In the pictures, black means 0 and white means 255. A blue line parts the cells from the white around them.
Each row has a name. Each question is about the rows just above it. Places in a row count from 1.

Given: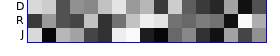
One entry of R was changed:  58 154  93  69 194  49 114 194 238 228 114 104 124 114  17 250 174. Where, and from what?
3, 81
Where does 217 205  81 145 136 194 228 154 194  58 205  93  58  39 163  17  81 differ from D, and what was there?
9, 183

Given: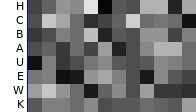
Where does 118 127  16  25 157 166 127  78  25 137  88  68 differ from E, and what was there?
5, 148
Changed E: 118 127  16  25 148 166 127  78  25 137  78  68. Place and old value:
11, 88
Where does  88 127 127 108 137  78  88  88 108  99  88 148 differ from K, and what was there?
12, 157
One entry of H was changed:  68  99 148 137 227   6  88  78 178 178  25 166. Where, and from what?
11, 35
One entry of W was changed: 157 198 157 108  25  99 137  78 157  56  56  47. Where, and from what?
3, 148
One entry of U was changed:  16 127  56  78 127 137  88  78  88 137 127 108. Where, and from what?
5, 118

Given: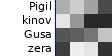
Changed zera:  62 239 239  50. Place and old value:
3, 228
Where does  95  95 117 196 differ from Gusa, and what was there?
1, 85
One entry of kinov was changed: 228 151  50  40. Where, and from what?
3, 40
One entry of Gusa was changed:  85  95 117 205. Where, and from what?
4, 196
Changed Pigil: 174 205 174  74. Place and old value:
3, 162

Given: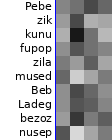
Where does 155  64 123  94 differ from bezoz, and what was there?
2, 55
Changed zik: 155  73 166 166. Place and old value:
3, 175
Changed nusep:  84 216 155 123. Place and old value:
3, 166

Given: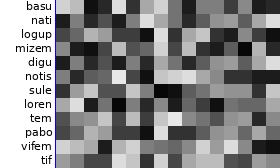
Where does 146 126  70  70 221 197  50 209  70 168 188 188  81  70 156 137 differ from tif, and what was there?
1, 156
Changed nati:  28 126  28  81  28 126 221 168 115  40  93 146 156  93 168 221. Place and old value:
3, 40
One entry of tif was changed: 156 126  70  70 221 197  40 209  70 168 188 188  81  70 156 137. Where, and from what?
7, 50

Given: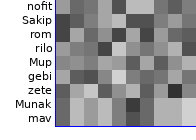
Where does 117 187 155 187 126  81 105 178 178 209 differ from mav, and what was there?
1, 105
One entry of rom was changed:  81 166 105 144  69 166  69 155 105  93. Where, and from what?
1, 69
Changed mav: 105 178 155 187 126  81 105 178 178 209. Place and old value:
2, 187
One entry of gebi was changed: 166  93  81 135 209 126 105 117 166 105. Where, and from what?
10, 117
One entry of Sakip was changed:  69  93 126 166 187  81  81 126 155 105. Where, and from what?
10, 117

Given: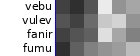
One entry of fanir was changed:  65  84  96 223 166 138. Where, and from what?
6, 129
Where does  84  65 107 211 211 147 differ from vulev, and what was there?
4, 200
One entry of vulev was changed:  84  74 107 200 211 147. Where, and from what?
2, 65
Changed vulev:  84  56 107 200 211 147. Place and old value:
2, 65
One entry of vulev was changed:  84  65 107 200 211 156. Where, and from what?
6, 147
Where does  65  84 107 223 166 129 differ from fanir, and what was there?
3, 96
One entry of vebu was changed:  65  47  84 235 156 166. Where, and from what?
5, 147

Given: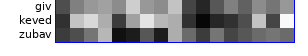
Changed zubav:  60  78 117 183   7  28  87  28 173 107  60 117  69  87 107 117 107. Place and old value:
5, 16
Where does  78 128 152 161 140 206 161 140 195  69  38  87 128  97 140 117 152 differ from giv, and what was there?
7, 152
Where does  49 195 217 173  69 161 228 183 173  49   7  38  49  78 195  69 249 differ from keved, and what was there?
5, 60
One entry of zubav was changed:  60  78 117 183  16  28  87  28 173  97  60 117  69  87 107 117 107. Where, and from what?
10, 107
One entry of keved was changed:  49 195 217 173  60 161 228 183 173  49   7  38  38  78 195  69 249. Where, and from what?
13, 49
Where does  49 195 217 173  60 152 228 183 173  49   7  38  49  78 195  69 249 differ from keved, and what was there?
6, 161

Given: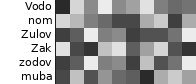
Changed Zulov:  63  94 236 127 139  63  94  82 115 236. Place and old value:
7, 82
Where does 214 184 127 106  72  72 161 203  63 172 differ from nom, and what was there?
7, 172
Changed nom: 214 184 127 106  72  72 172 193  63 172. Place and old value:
8, 203
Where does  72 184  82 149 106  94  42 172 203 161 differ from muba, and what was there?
2, 193
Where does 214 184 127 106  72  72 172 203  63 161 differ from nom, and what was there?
10, 172
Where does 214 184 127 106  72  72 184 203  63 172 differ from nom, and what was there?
7, 172
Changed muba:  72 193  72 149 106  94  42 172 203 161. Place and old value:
3, 82

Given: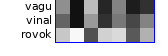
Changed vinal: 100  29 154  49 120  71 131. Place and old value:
2, 17
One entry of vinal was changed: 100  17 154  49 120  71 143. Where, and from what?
7, 131
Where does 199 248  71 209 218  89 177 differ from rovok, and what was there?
3, 80
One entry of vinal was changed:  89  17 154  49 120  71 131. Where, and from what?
1, 100
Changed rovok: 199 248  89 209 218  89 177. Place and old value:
3, 80
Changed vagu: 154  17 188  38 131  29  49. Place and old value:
1, 143
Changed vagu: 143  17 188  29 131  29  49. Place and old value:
4, 38

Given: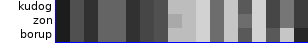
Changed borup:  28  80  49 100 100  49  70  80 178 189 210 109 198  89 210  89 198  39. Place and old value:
9, 189
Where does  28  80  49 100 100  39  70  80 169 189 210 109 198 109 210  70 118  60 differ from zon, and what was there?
6, 49
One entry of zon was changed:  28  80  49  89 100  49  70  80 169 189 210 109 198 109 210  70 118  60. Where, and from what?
4, 100
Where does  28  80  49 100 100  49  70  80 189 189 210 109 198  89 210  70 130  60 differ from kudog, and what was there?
17, 118

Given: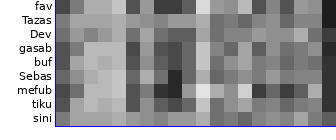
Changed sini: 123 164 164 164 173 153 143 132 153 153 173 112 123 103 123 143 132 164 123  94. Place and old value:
15, 132
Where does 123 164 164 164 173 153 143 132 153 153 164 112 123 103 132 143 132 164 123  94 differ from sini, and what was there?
11, 173
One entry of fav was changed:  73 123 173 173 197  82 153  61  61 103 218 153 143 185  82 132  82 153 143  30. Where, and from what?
10, 94
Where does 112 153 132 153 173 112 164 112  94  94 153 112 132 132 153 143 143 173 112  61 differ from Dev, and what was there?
11, 164

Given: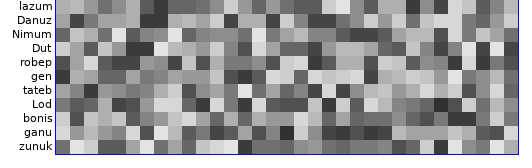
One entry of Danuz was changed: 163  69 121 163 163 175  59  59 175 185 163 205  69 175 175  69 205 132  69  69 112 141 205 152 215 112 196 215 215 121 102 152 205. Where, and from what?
25, 205
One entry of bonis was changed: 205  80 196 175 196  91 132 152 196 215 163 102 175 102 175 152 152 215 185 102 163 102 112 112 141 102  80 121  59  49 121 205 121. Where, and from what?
30, 59
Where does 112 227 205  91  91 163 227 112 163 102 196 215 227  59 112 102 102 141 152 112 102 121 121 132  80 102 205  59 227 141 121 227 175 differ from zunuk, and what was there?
16, 112
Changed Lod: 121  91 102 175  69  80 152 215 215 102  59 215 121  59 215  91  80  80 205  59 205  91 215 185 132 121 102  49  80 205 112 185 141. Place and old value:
19, 196
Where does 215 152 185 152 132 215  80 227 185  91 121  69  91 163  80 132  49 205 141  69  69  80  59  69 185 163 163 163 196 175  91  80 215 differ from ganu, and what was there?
21, 59

